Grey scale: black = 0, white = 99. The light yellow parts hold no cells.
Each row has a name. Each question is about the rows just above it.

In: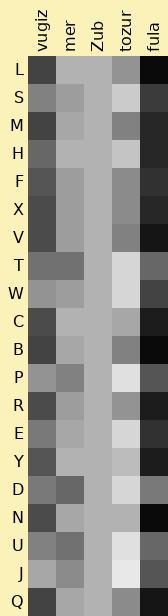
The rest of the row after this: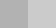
[23]
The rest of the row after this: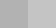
[15]
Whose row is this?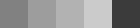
S

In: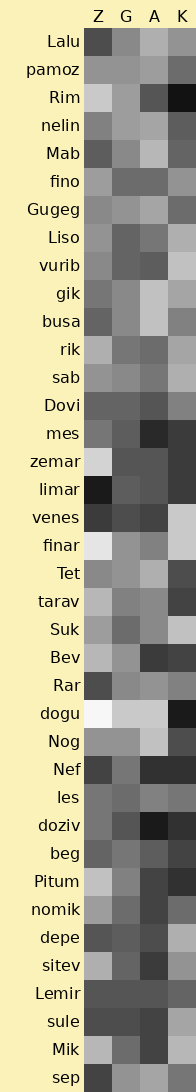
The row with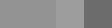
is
pamoz
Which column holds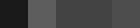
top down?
A
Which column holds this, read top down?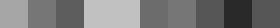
A
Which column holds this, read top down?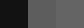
K

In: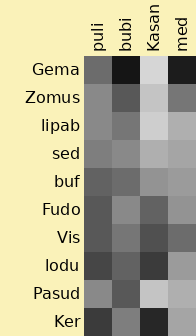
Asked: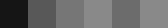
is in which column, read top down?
bubi
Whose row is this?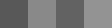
Fudo
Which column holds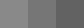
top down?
bubi
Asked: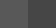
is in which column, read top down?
puli

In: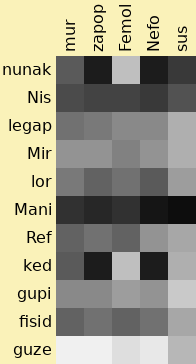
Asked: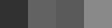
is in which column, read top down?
mur
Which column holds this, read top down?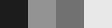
Nefo

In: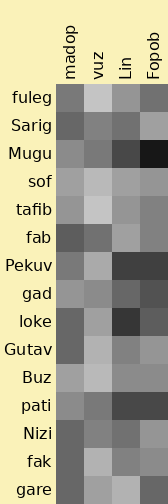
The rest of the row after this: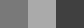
[25]
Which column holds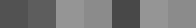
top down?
Fopob
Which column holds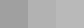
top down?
vuz
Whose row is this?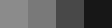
Mugu

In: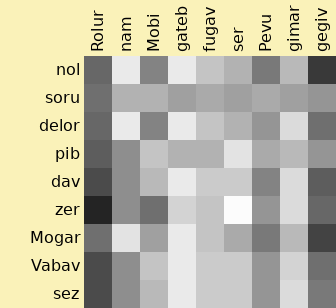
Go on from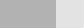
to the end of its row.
[66 72 58]
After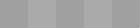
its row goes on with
[58]
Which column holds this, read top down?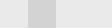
gateb
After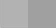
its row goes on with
[66 62 66 62 58]
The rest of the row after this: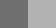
[69 62 66 62 66 62 58]
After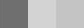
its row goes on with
[98 58 85 40]

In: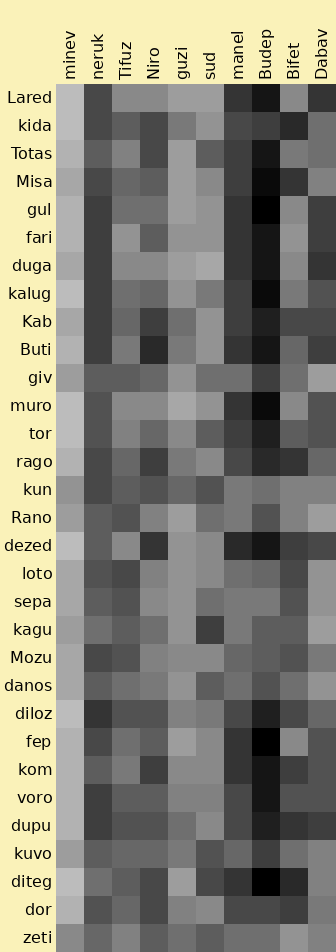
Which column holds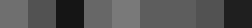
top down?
Budep
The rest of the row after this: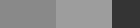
[ 8 53 20]
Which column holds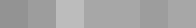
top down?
minev
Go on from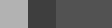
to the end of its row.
[43 53 28 12 20 24]
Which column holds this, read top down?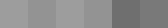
guzi
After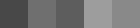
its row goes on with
[20  0 53 32]
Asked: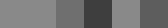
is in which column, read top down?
sud

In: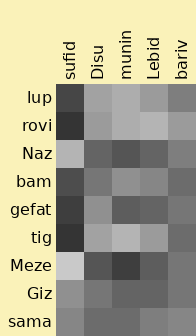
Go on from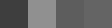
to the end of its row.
[46]
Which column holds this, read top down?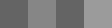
Lebid
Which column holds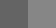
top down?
Lebid
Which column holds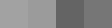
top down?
Disu

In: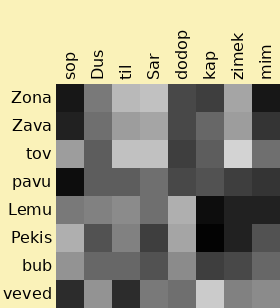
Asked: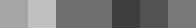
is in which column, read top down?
Sar
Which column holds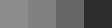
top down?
til

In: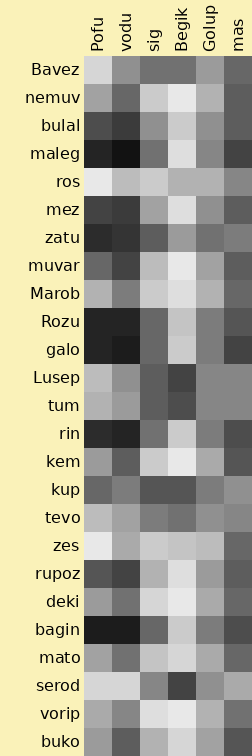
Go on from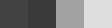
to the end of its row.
[56 36]
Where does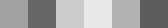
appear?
nemuv
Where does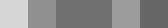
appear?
Bavez

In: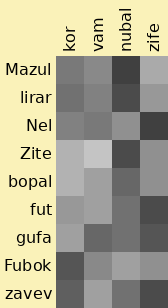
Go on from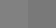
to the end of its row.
[56 25]
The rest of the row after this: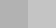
[29 56]
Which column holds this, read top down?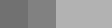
kor
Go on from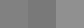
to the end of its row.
[25]

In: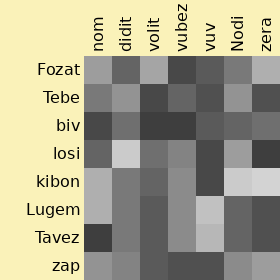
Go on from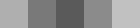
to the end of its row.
[39 31]
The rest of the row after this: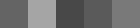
[68]
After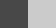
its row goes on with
[82]

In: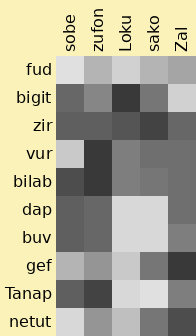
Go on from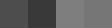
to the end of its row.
[43]
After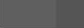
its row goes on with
[26 40]
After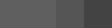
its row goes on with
[40]
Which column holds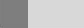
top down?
Loku
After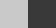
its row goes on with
[49 43 43]
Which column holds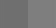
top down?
Zal

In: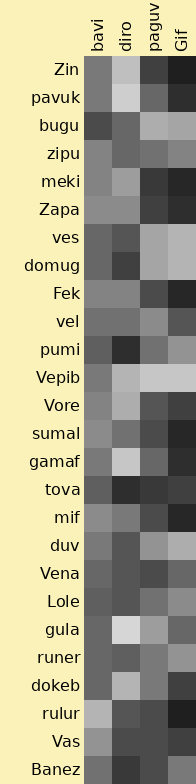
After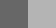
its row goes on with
[47 25]
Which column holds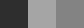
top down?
Gif
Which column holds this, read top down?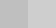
diro
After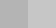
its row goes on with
[77]
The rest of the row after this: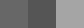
[70]
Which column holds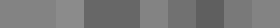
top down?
bavi

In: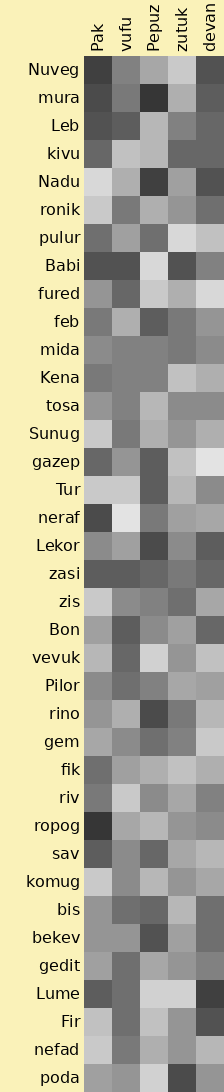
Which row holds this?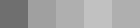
fik
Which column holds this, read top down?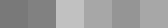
zutuk
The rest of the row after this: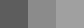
[40]
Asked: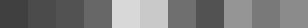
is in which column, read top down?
Pak

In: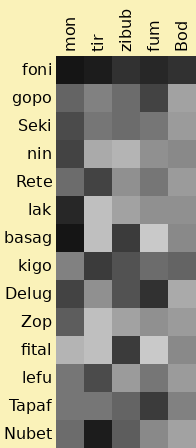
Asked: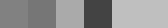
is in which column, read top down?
tir
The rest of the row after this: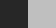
[63 56 56]
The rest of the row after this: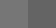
[23 50]
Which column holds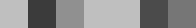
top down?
tir

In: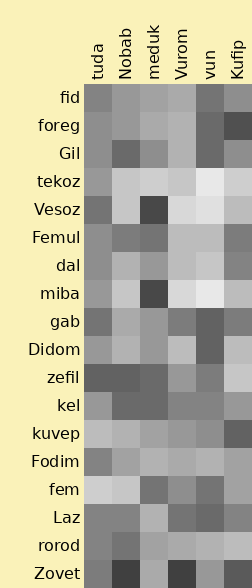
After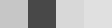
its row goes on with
[73]
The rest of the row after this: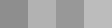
[77 51]

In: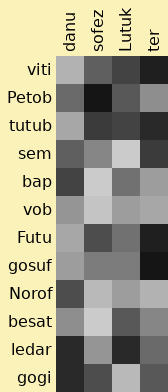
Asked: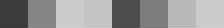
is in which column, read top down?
sofez
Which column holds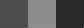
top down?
danu
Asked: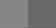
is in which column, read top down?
ter
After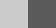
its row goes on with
[52]
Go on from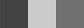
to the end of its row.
[61]

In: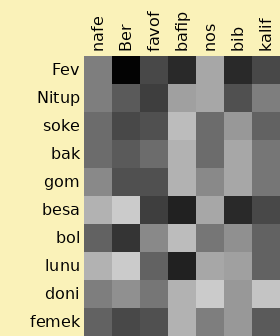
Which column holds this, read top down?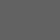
kalif
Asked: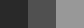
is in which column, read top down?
bib
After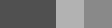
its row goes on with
[65 46]
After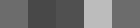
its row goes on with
[59 38]
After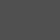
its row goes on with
[69 53 65 46]
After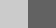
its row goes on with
[13 65 62 38]

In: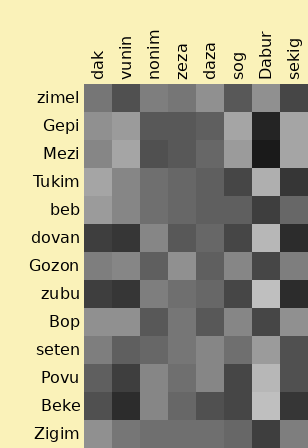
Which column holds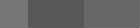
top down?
zeza
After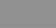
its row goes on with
[34 46 34 52 27 56]
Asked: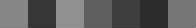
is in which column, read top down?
vunin
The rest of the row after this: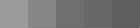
[37 24 40]
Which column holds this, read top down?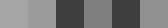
dak
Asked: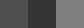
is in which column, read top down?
sekig
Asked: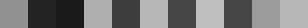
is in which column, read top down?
Dabur

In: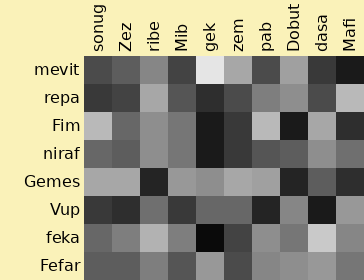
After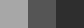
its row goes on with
[29 49 55 29 72]
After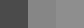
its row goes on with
[59 46]
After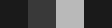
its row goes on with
[65 18]
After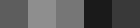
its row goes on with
[33 36 55 43]

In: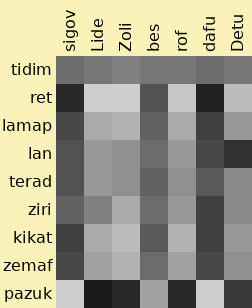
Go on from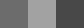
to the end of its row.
[56]
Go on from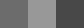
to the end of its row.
[19]

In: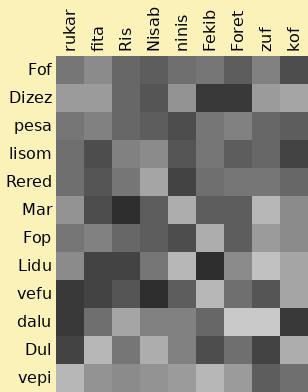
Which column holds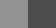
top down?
ninis
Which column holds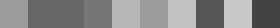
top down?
zuf
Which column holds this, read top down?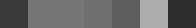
Fekib
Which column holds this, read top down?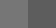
Foret
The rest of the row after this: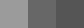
[57 22 22 60 64]
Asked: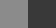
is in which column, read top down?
rukar

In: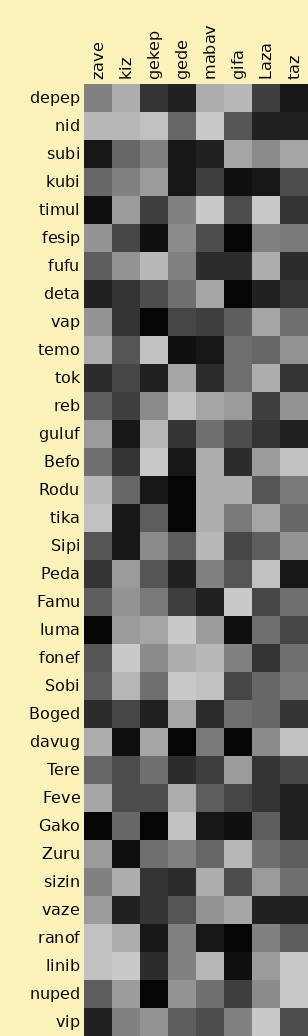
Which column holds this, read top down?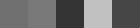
taz
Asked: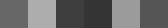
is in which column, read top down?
Laza
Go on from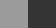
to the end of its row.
[27]
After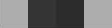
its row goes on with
[30 60 43]
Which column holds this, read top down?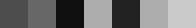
kiz

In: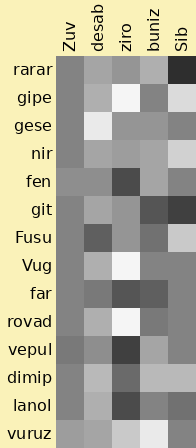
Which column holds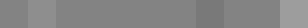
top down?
Zuv
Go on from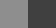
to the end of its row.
[64 51]
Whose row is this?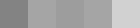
nir

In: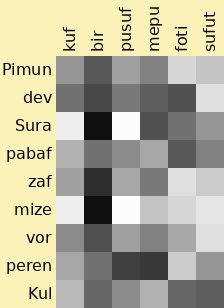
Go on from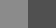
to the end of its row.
[62 50 65 86]
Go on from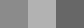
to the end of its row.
[37]
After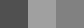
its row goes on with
[65 86]
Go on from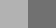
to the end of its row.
[54 65 34 50]
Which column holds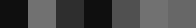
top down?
bir
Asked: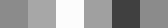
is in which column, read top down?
pusuf
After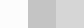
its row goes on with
[89]

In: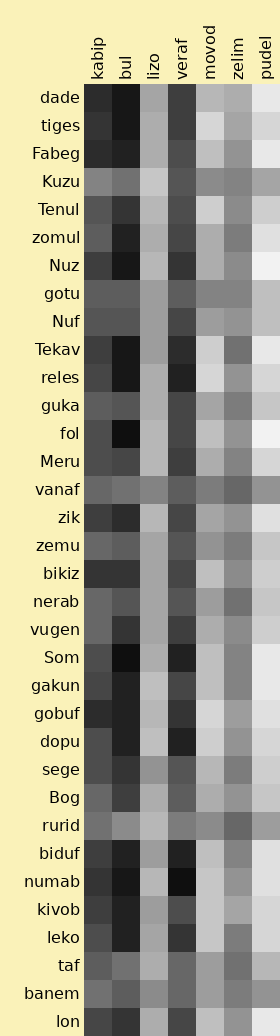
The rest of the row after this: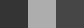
[74 57 90]
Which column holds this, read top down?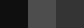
veraf
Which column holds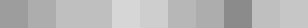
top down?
movod
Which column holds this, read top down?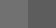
bul

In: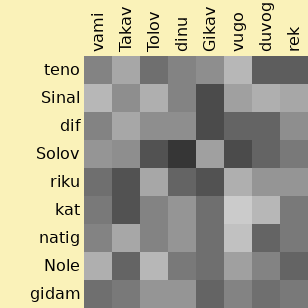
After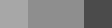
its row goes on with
[39 39 55]
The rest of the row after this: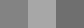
[51 55 71 36 36]
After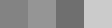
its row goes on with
[71 47]
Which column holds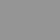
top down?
dinu
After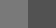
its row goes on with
[51 58 43 79 71 47]
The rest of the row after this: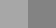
[58 43 75 39 47]

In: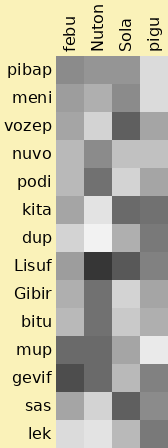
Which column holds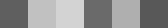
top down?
Sola
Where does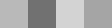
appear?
podi
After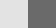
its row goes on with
[44]
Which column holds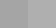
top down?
pigu

